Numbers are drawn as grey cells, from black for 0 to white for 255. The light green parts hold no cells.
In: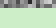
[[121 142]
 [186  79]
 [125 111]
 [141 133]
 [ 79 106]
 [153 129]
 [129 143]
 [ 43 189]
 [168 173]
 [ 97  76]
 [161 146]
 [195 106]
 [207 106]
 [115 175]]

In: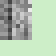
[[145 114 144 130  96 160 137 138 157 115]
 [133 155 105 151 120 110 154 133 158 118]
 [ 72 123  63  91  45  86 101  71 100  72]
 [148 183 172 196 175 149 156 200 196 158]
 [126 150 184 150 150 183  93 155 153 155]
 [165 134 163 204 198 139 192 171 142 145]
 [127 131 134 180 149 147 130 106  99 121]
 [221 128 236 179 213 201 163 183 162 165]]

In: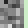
[[156 156 104 125 166 125 177]
 [ 34 157 126 111 126 126 157]
 [136 103 136 136  70 119 218]
 [123  64 134 134  88 134  88]
 [ 99  82 184 184 116 184 133]
 [170 158 135 135 124 124 101]]

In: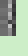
[[100 102 114 110 101 120 104 110 110]
 [100 102 114 110 101 120 104 110 110]
 [152 183 135 181 159  69 192 142 137]
 [ 71  54  64  46  68  90  47  64  68]]

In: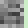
[[176 139 131 112  95  69 167]
 [146 157 128 114 133 115 173]
 [126 102 150  78 130 114 145]
 [130 116 155  60 142 114 175]
 [145  80 159  64 104  79 143]
 [164 199  92 188 114 115 154]]

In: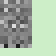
[[128 115  86 119 135 191 124 129 129 107 106 186]
 [204 127 204 115 157 141 170 110 133 103  96  37]
 [115 151  91 136 153  83 101 141 126 146 150 156]
 [106 141 107 115 144 101 221  88 140 132 107 151]
 [181 122 175 130  86 143 113 134 127 105 129  28]
 [112 137 100 110 132  81 198  98 135 143  84 150]
 [153 141 107 125  99  97 165 118 133 134 124 123]
 [141 137 118 122 156 131 126 133 130  96 107 170]]

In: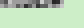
[[120 170]
 [ 87 134]
 [196 171]
 [157 161]
 [157  94]
 [158 140]
 [158  48]
 [135  93]
 [116 153]
 [ 91  54]
 [203  96]
 [133  93]
 [140 173]
 [ 39 129]
 [ 46 159]
 [164 200]]

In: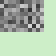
[[ 79 193  91  81 115 134 100 138]
 [166  75 161 176 140 123 171 108]
 [135 109 158 114 144  70 149 164]
 [141 103 180 145 108  84 167 113]
 [114 139 157 134 151 148 119 157]
 [ 68 201  82 112 129  77 103 172]
 [109 189 127 106 169 168  95 152]
 [108 104  48 137  55  73 214  82]
 [153 183 184 118 167 184  53 165]
 [127  64  93 163 105  88 209  93]
 [153 145 199 131 201 172  90 185]]

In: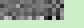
[[117  63 117 136 106]
 [124 104 128 101 191]
 [109 119 107  71 165]
 [105 113 100 124  68]
 [101 165 102  92 127]
 [127  78 123 117 149]
 [112 100 106  91 123]
 [124 103 128 101 177]
 [ 92 122  91  77  96]
 [118 115 116 100 163]
 [124 132 121  86 209]
 [ 92 123  91 101  57]
 [ 68 126  63  72   0]
 [136  85 130 102 191]
 [ 62 144  64  55  22]
 [135  33 137 157 133]]
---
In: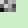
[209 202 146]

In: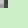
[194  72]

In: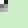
[245 154]

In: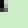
[ 13 173]

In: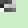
[ 78 207  91]

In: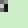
[109  21]

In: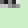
[105 198]
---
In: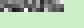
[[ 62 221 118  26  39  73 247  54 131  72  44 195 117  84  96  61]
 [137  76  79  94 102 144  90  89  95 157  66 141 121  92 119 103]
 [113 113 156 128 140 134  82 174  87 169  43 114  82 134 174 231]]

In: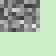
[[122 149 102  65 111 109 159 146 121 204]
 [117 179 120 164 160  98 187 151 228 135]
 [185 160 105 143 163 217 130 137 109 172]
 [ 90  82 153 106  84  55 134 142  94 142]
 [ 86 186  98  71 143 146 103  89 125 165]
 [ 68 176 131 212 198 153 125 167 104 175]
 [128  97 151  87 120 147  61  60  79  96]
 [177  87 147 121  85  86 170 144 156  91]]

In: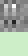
[[133 170 135 168 141 140 154]
 [147 111 137 102 143 135 131]
 [166  77 154  34 163 128 111]
 [117 138 120 134 121 154 122]
 [127 171 141 170 136 140 143]
 [113 183 127 187 124 151 143]
 [109 210 143 252 114 138 157]
 [152  99 143  99 142 129 128]]

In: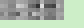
[[156 153 141 141 172 166 158 132 125 106 178 119 118 112 164 151]
 [131 164 122 117  93 170 173 107 191 164 157 140 120 128 165 165]
 [152 151 143 143 160 158 154 139 136 124 164 132 130 128 155 149]
 [169 162 134 133 207 195 174 110  97  52 221  83  78  66 184 155]
 [155 152 142 141 168 164 157 133 128 112 174 124 122 117 159 150]]

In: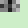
[[130 131  31 133 179]
 [ 53 117  62 164 115]
 [160 137  19 121 204]]

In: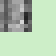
[[125  86 141 167 164 167  65  89]
 [149  77 176 173 191 158 127  93]
 [129 103 127 141 128 213  51 110]
 [113  90 109 162 152 143  35  75]
 [116  86 129 167 161 134  43  71]
 [155  93 115 147 156 201 120 114]
 [153  94 138 144 153 187 116 107]
 [132  87 127 164 165 167  78  92]]

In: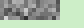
[[112 210 139 147 152  93  48 130 125  98  92 105 140  71 166]
 [132  87 124 102  69 108 179 105 134 143 115 116 116 136 138]
 [141  93  78 149 105 148 200 126  95 149 152 118 159 176  92]
 [129 168 137 131 159 136 118 163 176 106 135 154 118 135  99]
 [133 155 111 177 168 173 118 159 140 100 133 142 149 151  82]]
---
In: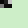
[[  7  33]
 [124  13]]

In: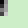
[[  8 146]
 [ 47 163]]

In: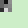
[[ 99  14]
 [100 126]]

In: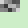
[[209 152]
 [111  57]]

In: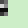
[[ 74 112]
 [213 142]]

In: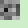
[[103 156]
 [129 115]]
